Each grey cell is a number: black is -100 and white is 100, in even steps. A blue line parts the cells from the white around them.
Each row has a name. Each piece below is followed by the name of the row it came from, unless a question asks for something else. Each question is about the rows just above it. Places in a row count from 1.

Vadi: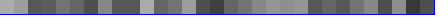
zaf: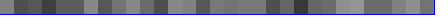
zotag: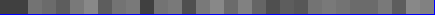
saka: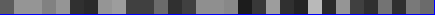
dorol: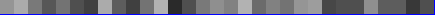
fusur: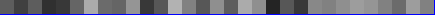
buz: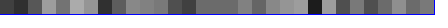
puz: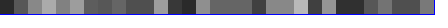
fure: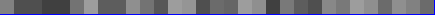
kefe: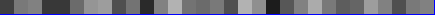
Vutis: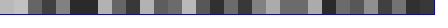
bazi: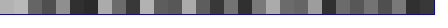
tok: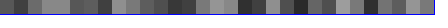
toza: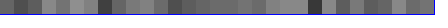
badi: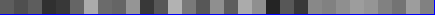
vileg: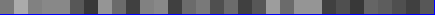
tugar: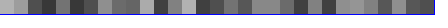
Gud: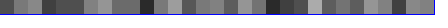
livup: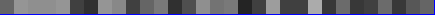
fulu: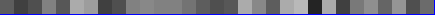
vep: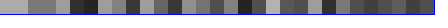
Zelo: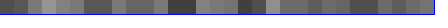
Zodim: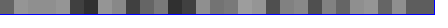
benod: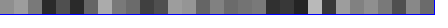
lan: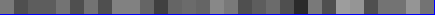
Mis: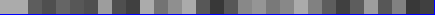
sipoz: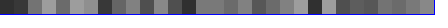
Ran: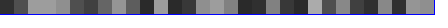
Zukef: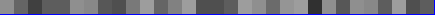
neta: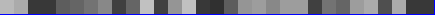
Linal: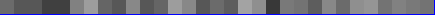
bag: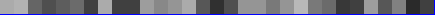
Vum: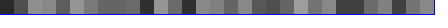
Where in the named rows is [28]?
Linal, 18
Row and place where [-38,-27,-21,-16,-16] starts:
toza, 13
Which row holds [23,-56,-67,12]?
puz
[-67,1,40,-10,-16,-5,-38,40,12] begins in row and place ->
kefe, 11
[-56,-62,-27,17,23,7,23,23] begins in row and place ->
neta, 15
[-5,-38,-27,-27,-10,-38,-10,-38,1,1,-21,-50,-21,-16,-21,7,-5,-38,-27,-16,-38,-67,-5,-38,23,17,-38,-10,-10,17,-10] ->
lan
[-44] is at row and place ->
dorol, 24

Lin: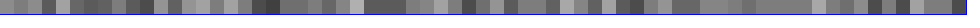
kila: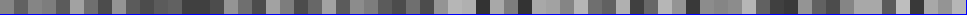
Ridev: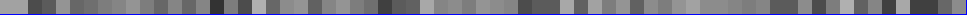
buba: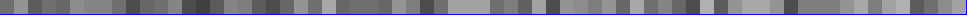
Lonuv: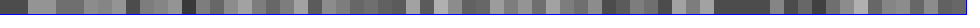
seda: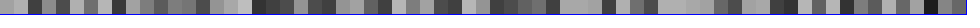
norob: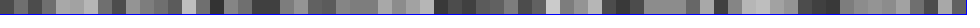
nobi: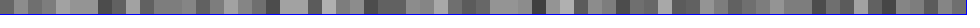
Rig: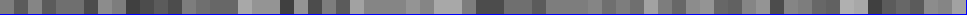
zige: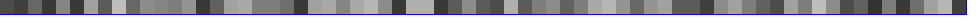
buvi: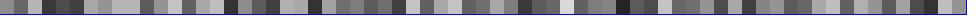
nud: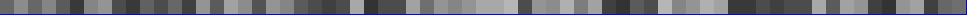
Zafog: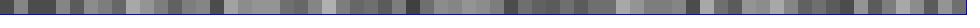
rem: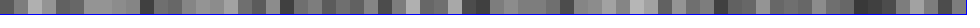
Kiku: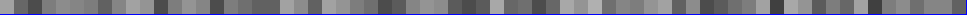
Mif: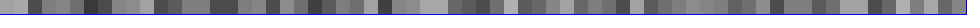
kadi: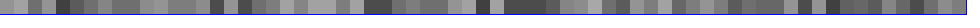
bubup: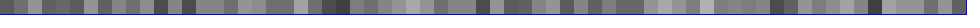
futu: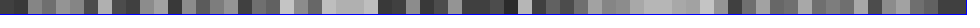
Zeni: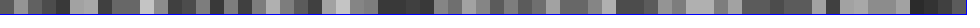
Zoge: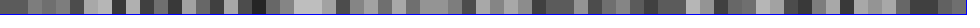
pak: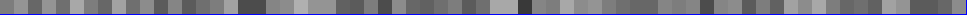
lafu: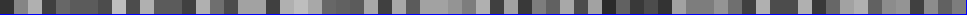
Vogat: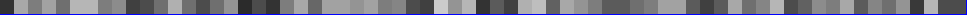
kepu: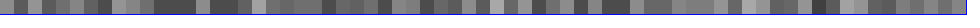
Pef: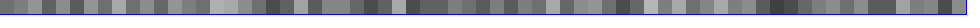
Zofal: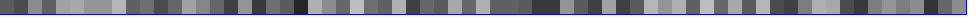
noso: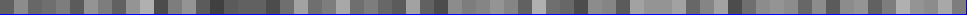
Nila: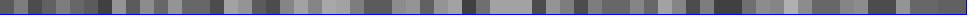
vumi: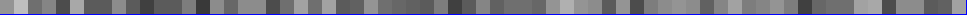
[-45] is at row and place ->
nobi, 64
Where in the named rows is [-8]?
seda, 14
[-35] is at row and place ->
nud, 19
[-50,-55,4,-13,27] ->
Zeni
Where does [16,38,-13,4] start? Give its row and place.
Kiku, 42
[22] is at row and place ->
Lonuv, 36
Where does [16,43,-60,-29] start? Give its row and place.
Vogat, 33

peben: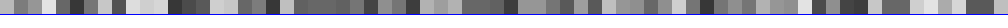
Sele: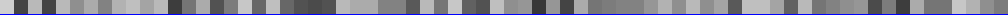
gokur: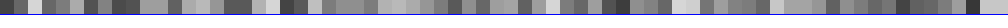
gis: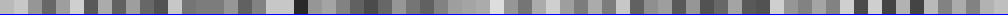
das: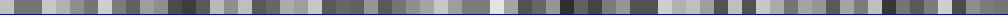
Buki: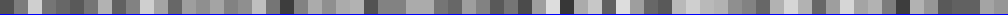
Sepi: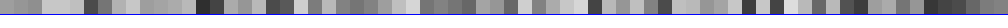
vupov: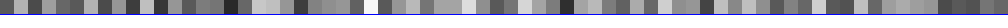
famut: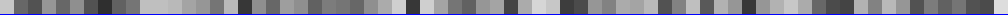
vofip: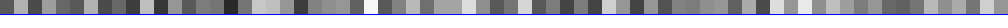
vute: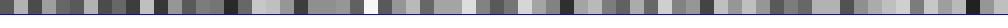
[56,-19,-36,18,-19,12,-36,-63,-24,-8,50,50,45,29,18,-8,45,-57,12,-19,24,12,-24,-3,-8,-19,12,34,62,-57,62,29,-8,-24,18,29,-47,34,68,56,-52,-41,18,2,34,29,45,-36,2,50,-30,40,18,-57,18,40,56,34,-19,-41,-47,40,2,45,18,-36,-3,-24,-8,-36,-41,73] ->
famut
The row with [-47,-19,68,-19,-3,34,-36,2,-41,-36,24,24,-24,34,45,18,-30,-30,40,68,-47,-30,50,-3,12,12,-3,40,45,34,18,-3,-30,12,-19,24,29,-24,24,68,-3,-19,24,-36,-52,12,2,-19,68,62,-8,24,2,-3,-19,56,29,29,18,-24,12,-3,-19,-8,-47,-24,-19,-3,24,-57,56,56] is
gokur
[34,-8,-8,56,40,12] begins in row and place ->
Sele, 66
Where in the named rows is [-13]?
vofip, 31
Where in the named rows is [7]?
vupov, 53
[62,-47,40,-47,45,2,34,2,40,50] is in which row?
gis
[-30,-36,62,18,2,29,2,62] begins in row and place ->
gis, 54

